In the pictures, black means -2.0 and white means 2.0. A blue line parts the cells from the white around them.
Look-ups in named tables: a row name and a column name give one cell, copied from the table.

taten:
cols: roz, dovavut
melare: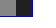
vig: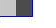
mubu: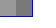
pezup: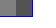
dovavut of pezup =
-0.7
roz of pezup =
0.0
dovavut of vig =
-0.8
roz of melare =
0.1
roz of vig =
1.1
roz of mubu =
0.4
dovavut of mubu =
-0.1
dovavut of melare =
-1.5

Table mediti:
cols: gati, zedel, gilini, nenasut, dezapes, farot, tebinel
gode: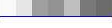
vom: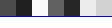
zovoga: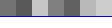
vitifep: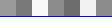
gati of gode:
1.9
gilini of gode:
0.5
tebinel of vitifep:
0.2
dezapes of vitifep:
-0.3
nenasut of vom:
-0.5
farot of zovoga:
0.9
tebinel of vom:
1.3
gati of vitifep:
0.4
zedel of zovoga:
-0.6
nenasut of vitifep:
0.2
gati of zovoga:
-0.2
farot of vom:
1.7
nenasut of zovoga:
0.0
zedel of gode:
1.6
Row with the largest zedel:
gode

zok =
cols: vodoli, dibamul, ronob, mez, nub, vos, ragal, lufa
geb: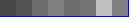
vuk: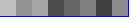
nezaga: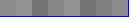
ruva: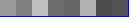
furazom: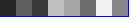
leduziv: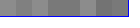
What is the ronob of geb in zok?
-0.3
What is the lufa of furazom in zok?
0.1
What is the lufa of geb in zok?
0.0
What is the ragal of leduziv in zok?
-0.2
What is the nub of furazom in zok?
0.6
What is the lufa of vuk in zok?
0.2
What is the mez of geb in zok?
0.0
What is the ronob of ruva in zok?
1.0
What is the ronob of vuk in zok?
0.6
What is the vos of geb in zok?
-0.2
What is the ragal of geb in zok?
1.0
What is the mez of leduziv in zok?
-0.1
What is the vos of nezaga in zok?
-0.2
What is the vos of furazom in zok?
-0.3

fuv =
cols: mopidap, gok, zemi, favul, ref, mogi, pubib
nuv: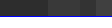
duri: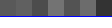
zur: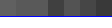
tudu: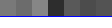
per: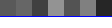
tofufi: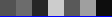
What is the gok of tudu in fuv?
-0.3
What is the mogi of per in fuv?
0.0
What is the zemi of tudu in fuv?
0.1
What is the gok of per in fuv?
-0.4
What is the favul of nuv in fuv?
-1.1
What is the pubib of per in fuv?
-1.4
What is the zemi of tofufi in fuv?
-1.4
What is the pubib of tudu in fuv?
-0.7
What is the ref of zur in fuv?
-0.7
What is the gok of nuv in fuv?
-1.3
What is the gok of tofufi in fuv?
-0.3
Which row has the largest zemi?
tudu

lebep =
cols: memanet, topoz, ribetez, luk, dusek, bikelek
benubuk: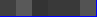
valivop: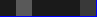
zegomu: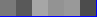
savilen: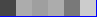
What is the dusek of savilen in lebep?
-0.1
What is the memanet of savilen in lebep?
-0.9
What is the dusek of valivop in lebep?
-1.6
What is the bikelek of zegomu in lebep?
-0.8
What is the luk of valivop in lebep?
-1.6
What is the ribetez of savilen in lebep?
0.5
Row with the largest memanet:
zegomu

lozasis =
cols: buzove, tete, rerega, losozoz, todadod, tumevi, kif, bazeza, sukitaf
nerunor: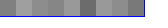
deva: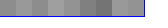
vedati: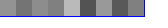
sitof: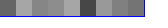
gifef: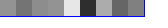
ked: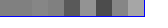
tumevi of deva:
0.0
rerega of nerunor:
0.2
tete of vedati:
-0.2
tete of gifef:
-0.2
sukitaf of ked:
0.6
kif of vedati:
0.4
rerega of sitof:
0.1
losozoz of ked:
0.0
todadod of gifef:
1.6
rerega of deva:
0.2
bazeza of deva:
0.4
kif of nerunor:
0.4
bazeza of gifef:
-0.4
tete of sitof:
0.6
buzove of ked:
0.0
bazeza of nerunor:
0.2
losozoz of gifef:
0.3
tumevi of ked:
0.3
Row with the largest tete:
sitof

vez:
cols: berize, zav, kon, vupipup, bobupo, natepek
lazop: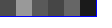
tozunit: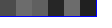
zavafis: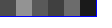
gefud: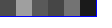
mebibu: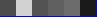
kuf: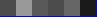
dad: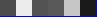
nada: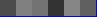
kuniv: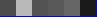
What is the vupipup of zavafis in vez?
-1.0
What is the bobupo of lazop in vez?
-0.4
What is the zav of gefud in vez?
0.5
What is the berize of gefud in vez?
-0.8
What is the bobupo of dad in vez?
1.1
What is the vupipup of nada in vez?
-1.2
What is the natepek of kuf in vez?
-1.6
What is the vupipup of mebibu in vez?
-0.5
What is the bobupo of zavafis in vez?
-0.3
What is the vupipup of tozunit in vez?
-1.4
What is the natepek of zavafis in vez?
-1.6
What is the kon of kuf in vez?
-0.6
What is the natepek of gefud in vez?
-1.6
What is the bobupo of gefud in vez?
-0.2
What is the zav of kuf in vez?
0.4
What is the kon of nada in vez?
-0.2

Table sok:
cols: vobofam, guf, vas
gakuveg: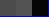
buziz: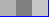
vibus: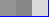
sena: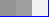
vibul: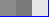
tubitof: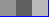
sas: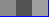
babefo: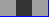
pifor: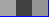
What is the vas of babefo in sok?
0.5
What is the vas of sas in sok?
0.5
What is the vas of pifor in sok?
0.3
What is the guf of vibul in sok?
-0.1
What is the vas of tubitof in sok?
0.9
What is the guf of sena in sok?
0.5
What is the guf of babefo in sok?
-1.2
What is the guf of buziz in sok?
0.0
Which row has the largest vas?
sena

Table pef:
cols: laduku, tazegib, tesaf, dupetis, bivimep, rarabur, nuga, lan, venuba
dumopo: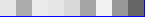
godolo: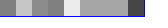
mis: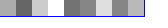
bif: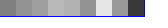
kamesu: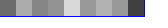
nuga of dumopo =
1.8
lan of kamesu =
0.4
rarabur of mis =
0.1
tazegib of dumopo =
0.7
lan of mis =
0.1
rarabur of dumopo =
0.6
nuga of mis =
1.5
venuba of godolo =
-0.9
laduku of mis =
0.7
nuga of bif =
1.6
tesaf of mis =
1.2
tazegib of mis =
-0.4
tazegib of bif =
0.3
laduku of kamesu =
-0.3
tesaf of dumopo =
1.7
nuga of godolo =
0.6

